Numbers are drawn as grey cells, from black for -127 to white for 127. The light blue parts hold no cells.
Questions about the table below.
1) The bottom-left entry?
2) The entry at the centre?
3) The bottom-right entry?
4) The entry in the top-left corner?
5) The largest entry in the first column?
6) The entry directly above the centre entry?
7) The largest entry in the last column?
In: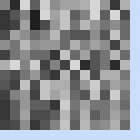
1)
-62
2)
-62
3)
-21
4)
2
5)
46
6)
67
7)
55

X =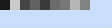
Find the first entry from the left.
-103
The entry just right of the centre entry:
-20
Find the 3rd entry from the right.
-8

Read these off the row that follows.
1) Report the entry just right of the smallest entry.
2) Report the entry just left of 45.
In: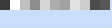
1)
126
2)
85

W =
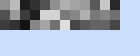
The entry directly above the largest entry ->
-6
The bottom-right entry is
-57
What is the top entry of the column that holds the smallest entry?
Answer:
-98
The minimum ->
-109
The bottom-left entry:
-67
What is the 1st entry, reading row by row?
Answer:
16
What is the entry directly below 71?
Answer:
6
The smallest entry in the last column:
-88
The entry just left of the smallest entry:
-78
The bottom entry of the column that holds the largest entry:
94
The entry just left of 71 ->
-37

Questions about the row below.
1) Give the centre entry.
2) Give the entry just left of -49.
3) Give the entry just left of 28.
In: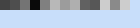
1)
28
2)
-60
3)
56

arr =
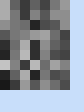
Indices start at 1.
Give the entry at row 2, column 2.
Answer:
-8
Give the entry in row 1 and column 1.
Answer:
44
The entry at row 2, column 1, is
44
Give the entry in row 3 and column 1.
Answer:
14
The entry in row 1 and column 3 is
-69
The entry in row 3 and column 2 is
-8
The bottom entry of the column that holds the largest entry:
-103
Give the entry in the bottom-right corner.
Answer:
-51
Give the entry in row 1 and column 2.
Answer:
-30
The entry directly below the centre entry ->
-80
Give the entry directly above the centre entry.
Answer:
25
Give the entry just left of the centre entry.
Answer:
44
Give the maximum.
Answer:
67

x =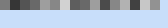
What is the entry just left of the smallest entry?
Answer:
-4
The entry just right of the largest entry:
-33

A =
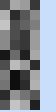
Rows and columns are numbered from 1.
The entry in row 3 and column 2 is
-50
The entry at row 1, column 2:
40
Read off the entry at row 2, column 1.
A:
49
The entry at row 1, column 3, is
28
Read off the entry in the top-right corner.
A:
-72
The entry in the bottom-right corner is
-95
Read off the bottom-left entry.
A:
-40
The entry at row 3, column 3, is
-29
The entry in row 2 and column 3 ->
-40

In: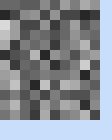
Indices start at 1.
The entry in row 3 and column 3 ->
-57
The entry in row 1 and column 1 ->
-23
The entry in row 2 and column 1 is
-88
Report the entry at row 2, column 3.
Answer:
10
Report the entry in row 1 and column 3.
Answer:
-35
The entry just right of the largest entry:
30
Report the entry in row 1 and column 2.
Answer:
-23
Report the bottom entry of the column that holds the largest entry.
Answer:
-11
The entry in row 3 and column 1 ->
89
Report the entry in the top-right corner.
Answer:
19
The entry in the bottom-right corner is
-57
